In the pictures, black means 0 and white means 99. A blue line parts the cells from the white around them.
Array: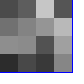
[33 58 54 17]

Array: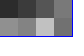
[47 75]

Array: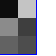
[76 54]

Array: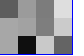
[86 49 6]

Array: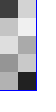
[82 76]

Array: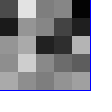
[1 26 13 80 66]

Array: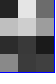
[42 80 17]

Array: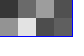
[31 30]
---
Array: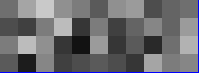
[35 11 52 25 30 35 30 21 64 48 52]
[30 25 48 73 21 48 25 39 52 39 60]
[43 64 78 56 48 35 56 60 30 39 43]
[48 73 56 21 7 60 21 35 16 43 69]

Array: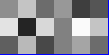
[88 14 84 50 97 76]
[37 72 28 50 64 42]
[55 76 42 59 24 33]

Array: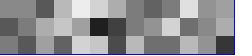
[48 34 62 38 82 77 29 72 43 43 72 57 21]
[34 48 67 77 62 12 25 48 57 82 43 53 67]
[53 53 34 72 92 82 67 48 38 48 87 57 62]

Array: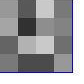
[64 19 55 51]
[47 29 29 59]
[59 34 78 47]
[39 69 78 43]

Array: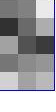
[63 32 23]
[19 41 67]
[46 50 91]
[46 54 58]
[81 63 72]

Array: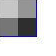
[46 18]
[77 58]

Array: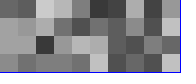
[40 36 79 71 49 22 26 67 26 59]
[54 44 49 49 44 75 31 40 31 75]
[63 59 67 44 31 44 36 54 31 75]
[63 63 22 59 71 67 36 31 49 40]
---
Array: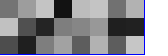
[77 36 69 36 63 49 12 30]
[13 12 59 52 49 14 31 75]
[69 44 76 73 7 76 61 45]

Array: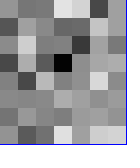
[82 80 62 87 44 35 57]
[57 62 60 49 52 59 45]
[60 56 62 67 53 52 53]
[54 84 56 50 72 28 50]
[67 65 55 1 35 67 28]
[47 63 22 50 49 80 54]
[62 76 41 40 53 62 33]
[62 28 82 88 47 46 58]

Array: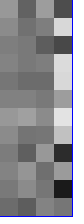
[46 51 36 42]
[10 46 54 47]
[60 43 58 51]
[17 59 37 48]
[75 46 45 54]
[88 54 62 59]
[61 47 50 50]
[84 42 42 46]
[85 49 47 51]
[28 36 47 49]
[84 49 44 54]
[30 61 38 59]

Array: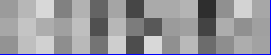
[63 67 55 42 72 56 84 30 80 45 72 55 81 74 57]
[62 56 67 26 62 60 34 48 71 31 74 62 67 76 65]
[65 82 56 18 70 66 66 27 64 39 69 50 84 71 60]

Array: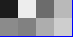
[80 67 50 54]
[72 42 92 11]

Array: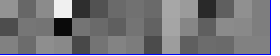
[50 50 41 42 37 61 29 48 51 45 28 53 55 42 50]
[49 53 54 37 52 64 38 45 37 41 45 4 45 46 30]
[49 56 37 16 60 65 41 44 41 32 18 93 54 40 57]

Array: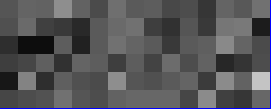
[40 21 25 54 27 40 40 40 38 30 33 44 32 30 27]
[76 38 54 23 39 35 31 33 55 29 31 37 18 51 9]
[30 20 15 38 30 42 26 36 24 36 39 19 37 27 24]
[29 39 53 37 35 22 35 39 44 35 13 36 5 5 18]
[11 47 46 22 33 19 24 44 41 35 16 22 25 41 31]
[44 34 39 21 30 28 36 35 43 29 38 55 38 39 33]
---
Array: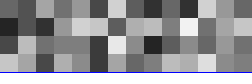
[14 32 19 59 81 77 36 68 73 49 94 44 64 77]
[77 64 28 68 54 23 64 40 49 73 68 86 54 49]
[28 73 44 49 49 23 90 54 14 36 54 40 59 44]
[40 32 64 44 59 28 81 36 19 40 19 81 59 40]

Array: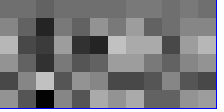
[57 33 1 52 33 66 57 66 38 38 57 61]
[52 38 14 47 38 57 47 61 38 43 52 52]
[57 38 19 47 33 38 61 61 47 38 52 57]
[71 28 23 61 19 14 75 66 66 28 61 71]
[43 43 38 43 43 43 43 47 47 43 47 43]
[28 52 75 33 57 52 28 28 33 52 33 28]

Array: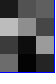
[42 1 14]
[73 55 27]
[10 32 37]
[23 5 60]

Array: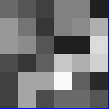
[59 45 21 50 54 68]
[41 33 25 50 50 12]
[25 64 29 41 41 33]
[59 54 33 12 12 85]
[29 21 37 77 68 81]
[25 64 64 97 37 16]

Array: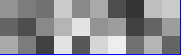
[66 48 25 88 34 83 92 44 70 39]
[57 48 44 79 53 66 30 20 74 79]
[39 30 53 70 88 57 61 25 39 61]

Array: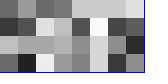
[41 60 41 46 79 79 79 87]
[74 65 65 69 55 83 55 17]
[22 32 87 74 32 97 27 36]
[41 13 92 60 50 83 22 55]
